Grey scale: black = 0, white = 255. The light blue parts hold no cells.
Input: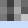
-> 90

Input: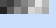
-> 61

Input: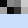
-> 137

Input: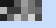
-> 61

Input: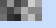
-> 68

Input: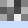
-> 114
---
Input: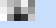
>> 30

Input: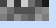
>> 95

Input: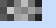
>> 174

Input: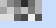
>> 72

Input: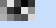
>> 94

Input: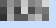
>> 159

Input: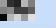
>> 211
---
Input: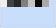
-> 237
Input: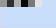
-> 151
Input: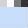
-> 211
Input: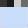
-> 53
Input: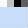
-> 250
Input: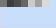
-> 119
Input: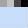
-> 164
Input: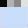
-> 9
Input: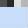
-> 81
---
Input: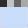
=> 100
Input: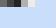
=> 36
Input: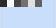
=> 70
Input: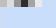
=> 148
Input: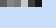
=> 120
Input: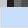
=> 112
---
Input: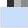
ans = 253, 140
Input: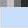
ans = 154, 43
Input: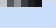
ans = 198, 19
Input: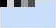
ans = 0, 81
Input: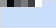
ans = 149, 255
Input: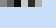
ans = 135, 175
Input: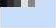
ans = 16, 134
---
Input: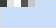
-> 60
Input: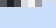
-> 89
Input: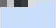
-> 109
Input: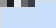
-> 147
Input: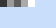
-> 53
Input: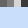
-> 100
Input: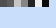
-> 79
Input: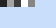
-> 35
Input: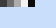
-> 59
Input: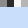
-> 139
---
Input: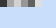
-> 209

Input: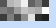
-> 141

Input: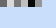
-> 120

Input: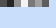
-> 243

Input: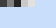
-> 129

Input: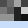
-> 147

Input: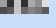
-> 106

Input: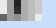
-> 144

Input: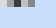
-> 163
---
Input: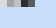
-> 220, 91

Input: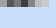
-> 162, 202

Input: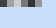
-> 63, 150

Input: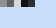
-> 143, 47

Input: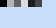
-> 3, 70

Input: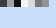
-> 61, 147

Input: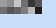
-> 157, 29
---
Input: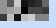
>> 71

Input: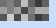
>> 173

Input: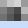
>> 74

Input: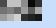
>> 89

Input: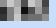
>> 155

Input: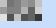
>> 100

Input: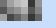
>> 85
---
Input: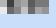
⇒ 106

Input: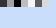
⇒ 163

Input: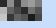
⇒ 56

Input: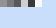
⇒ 120

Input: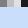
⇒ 193

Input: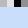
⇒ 227
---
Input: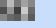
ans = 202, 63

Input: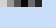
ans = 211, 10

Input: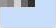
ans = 210, 49

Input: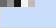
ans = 243, 23

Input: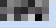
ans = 202, 8

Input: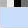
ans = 238, 8

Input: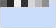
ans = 238, 38
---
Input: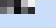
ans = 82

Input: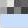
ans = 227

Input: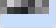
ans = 206

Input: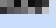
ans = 111

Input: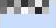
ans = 74

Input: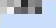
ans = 161

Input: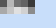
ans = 183
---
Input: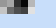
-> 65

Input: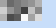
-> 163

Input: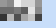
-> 197

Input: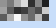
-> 188

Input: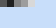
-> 157

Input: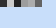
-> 172
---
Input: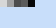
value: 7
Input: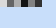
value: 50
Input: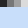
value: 219
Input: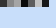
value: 23
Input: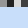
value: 63
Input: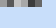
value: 103
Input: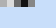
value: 134
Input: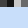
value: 105
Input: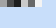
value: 243
